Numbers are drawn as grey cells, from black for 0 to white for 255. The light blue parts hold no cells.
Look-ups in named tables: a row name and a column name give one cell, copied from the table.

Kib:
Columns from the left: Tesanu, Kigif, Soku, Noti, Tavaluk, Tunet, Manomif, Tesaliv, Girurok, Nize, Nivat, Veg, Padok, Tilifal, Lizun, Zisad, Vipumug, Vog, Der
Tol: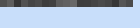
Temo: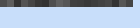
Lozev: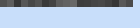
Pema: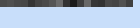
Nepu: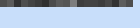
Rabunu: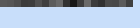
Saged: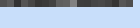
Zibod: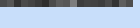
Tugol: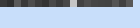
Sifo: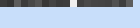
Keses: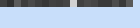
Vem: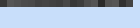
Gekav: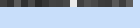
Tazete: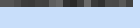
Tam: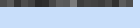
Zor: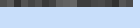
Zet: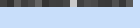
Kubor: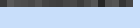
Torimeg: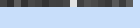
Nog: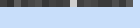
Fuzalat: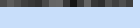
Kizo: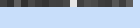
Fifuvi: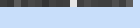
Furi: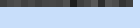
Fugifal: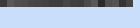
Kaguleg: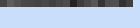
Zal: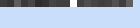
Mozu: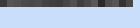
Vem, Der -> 67
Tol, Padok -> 62
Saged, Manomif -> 58
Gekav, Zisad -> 58
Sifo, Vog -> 62
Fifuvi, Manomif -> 51
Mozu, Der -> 71
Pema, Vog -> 81
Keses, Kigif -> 48
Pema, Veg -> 62
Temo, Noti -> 83
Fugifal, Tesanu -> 58
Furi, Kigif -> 73
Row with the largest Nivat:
Zal

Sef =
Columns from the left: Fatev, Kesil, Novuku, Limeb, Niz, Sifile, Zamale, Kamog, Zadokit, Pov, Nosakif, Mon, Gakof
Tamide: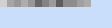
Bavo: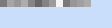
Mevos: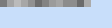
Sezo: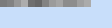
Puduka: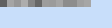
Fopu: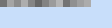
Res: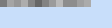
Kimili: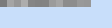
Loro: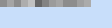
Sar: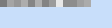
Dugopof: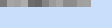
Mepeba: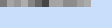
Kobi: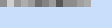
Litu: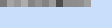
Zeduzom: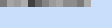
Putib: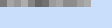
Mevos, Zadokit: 165
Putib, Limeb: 173
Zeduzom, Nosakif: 141
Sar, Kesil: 165
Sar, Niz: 133
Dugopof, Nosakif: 141
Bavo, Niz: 133
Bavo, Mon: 160
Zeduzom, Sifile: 103
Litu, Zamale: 131
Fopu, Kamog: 155
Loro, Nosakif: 141
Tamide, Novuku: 151
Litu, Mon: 143
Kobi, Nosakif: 141

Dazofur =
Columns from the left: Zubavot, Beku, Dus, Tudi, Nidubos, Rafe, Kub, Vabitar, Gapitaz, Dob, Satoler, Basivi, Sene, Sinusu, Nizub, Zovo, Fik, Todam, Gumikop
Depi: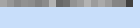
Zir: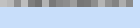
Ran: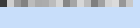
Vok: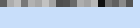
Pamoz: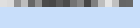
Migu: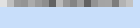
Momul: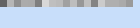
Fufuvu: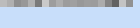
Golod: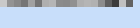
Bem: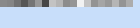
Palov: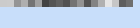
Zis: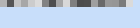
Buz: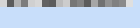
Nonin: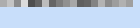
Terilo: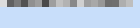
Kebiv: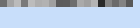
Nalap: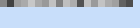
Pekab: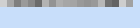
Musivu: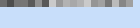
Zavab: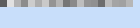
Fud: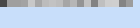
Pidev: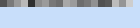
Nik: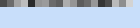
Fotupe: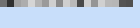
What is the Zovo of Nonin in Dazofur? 139
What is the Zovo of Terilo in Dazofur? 109
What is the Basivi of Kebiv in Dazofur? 170
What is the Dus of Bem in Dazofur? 113
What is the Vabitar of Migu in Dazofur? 98
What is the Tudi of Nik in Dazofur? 189
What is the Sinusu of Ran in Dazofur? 127
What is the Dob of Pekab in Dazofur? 166
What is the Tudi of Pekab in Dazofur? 154
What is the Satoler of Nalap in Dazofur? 173
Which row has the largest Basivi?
Bem

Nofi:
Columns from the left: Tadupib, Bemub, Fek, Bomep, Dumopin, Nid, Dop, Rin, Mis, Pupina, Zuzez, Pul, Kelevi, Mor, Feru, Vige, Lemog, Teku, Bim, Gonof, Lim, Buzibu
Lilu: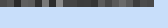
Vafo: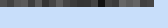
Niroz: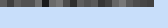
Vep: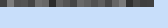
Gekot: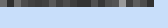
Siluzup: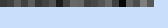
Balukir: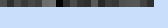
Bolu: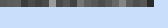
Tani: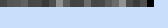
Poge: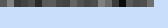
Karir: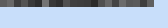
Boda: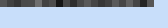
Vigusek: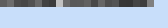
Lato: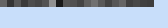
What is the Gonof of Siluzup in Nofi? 76
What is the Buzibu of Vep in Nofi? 64
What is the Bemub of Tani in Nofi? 85
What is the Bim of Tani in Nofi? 75
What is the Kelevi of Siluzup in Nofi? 65
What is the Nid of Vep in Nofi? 111
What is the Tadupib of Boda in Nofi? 84
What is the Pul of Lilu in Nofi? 60
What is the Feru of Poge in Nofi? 128
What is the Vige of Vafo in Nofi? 66
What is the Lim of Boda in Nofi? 36
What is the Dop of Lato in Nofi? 83

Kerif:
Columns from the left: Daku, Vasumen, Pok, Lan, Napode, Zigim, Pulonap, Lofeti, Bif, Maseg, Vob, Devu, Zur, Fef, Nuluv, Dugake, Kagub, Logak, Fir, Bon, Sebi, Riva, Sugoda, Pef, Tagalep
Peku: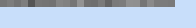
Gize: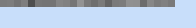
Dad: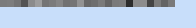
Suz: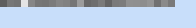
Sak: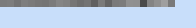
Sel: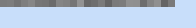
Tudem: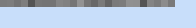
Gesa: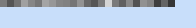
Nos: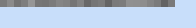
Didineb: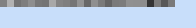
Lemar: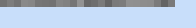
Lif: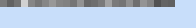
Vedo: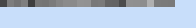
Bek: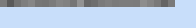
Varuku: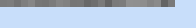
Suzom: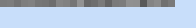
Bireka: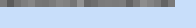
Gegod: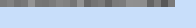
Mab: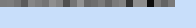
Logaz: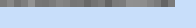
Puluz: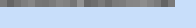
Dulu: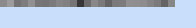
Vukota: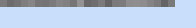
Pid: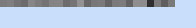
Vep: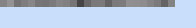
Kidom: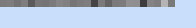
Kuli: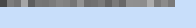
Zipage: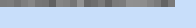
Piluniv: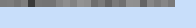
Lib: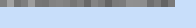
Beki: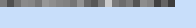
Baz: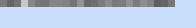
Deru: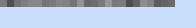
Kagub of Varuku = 122
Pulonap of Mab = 116
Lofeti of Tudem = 116
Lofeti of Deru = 123
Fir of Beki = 123
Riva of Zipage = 132
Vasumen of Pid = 127
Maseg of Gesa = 129
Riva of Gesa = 132
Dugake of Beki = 203
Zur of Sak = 115
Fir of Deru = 77
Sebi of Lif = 148
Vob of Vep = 117
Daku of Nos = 123
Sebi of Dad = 141
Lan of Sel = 126
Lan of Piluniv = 126
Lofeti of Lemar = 114
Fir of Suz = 144

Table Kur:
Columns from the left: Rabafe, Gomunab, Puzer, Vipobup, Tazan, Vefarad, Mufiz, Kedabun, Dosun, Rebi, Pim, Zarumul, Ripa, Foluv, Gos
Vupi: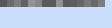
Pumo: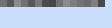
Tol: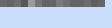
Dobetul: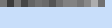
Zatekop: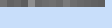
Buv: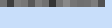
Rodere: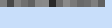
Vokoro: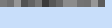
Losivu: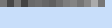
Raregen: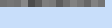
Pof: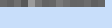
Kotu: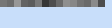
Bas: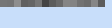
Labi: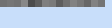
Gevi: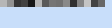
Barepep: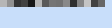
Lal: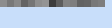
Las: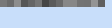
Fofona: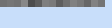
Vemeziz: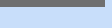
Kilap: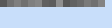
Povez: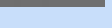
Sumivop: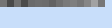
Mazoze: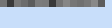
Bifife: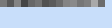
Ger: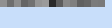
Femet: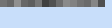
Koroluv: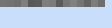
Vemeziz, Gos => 111
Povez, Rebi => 111
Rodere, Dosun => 108
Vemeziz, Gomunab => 111
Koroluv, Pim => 128
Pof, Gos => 101
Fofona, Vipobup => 136
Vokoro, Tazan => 99
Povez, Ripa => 111
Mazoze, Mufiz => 122
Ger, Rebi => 136

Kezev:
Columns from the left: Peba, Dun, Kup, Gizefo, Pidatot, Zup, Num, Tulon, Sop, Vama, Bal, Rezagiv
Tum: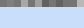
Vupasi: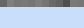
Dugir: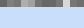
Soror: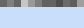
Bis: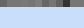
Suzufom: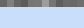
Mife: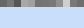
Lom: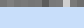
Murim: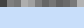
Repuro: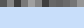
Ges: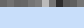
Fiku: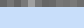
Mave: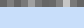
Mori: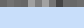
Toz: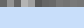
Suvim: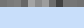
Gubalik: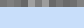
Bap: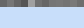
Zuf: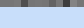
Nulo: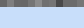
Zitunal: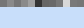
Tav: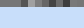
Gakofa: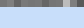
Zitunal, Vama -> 216
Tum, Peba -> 118
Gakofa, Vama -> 188
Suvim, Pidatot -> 164
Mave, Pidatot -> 160
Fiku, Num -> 102
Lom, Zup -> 119
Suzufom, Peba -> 103

